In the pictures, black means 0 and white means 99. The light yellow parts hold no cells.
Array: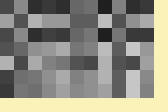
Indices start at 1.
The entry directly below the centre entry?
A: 32
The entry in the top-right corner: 22
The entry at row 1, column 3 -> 18
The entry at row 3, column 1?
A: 28
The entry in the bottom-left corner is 22
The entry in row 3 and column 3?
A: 18
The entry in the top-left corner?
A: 28
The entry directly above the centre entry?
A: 40
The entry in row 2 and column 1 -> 62
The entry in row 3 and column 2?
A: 53
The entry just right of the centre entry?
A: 50
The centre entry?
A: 46
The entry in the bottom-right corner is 50
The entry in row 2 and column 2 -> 32

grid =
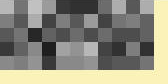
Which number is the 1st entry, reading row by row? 71
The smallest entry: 12
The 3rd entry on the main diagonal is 15
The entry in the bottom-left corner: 53
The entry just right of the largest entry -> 60
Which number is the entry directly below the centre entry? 57
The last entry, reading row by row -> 45
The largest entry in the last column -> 67
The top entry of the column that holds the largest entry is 75
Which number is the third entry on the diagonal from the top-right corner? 30
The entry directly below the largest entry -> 67
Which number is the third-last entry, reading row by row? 34
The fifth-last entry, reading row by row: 57
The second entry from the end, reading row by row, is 34
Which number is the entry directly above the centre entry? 34

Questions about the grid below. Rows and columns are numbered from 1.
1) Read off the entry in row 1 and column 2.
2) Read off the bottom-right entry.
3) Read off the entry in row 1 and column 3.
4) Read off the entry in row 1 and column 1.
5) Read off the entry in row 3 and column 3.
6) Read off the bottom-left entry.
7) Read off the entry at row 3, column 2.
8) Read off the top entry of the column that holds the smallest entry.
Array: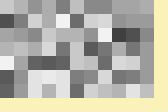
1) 70
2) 74
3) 57
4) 78
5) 53
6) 38
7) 60
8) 64

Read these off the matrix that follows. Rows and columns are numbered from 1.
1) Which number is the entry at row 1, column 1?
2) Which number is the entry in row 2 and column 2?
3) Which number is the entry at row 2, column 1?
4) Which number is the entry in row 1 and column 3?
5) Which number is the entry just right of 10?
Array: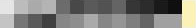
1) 89
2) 46
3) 76
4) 66
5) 6

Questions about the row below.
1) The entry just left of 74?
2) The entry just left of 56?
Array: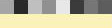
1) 16
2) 74

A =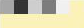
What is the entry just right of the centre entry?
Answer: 48
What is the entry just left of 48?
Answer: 80

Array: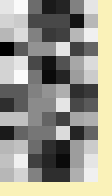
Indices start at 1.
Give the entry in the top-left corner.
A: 89
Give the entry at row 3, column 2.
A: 85
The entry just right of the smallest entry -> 35
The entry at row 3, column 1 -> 71
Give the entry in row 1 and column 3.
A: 42
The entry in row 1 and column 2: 97
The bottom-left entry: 71
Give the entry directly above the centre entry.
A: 4
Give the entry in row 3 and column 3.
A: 50
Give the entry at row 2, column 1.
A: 82
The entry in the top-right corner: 89
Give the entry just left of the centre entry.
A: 50
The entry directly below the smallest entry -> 82
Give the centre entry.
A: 57
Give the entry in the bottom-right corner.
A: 93
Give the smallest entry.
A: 0
